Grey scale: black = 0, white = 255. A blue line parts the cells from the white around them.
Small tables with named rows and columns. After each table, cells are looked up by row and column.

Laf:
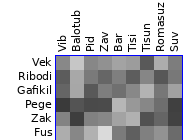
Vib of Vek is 136
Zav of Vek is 145
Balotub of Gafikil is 167
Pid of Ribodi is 122
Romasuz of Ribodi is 87
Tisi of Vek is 156
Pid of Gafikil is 89
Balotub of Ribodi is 168
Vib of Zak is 131
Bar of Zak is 163
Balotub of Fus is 135
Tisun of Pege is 135
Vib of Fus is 173
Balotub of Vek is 198
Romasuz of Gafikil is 119
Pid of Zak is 129

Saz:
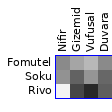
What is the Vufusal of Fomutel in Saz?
184
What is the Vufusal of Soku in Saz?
149
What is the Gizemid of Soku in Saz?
98
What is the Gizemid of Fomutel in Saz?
165
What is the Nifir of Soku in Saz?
146
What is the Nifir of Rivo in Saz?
243
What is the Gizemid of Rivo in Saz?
70
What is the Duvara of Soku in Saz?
103
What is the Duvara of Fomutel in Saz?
138
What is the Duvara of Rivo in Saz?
95
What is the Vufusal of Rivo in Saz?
40
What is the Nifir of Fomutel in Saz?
138

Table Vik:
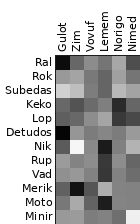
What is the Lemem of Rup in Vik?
57
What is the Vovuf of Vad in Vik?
130
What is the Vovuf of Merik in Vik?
85
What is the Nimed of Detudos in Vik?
154
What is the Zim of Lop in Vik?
104
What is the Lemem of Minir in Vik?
130
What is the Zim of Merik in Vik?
18
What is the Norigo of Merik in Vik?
131
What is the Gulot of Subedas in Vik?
208
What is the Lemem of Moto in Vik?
29
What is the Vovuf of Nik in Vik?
137
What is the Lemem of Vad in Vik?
55
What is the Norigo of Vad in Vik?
130
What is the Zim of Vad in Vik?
152
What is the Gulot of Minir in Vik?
153

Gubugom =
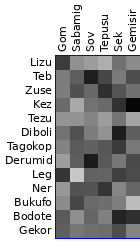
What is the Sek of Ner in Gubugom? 133
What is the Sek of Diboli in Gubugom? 29
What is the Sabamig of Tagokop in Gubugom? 90
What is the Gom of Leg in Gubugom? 53
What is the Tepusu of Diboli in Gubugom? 146
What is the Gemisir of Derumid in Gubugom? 74
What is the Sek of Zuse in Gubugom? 84
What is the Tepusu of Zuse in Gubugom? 47
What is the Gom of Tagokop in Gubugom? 130
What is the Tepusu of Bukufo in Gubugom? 110
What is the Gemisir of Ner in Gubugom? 102
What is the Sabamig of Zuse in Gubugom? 80
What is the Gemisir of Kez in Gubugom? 6
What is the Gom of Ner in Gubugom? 151
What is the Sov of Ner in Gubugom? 83
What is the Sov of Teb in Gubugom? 30
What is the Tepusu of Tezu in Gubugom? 157
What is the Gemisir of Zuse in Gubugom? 112
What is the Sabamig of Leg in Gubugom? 199

